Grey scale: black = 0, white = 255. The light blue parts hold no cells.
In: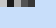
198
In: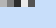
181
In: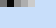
117
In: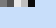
122
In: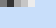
123
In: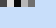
70
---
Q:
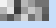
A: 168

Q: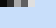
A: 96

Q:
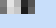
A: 26

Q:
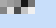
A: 196

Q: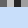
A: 39

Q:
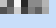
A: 97

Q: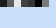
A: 1

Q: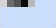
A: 11

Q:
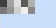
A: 238

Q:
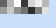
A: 128
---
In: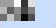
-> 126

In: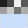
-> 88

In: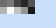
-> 83

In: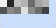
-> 179

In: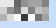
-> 178

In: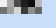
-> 186
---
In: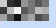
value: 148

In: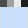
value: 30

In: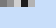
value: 28

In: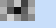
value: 66

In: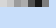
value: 172

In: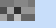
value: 135

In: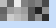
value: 130
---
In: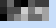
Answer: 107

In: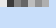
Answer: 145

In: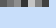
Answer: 130

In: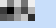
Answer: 197

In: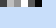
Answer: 90

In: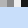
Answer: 238

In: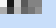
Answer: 119

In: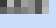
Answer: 85

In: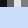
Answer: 228
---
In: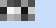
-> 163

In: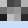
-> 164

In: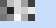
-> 249

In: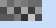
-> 120

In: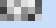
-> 188

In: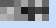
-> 135

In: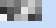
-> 172

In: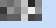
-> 96
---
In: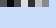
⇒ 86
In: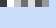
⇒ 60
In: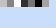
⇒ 194
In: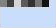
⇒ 130
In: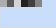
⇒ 173
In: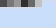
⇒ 77
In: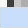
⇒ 247
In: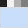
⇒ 32
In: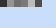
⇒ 50
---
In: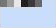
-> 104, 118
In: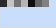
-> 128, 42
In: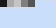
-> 84, 24
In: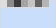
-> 180, 222
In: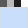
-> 252, 89
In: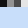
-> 229, 16
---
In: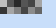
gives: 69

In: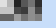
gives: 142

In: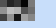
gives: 82

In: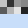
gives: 151

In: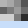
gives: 154

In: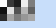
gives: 182

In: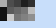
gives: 117

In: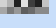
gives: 32
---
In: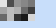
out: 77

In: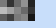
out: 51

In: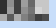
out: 143

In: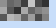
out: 102

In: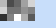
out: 76

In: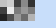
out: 206

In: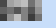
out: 162
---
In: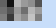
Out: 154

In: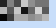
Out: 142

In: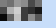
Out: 140

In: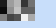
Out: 182

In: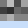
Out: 189

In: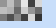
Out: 229

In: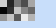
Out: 120

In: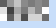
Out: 123

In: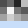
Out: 104
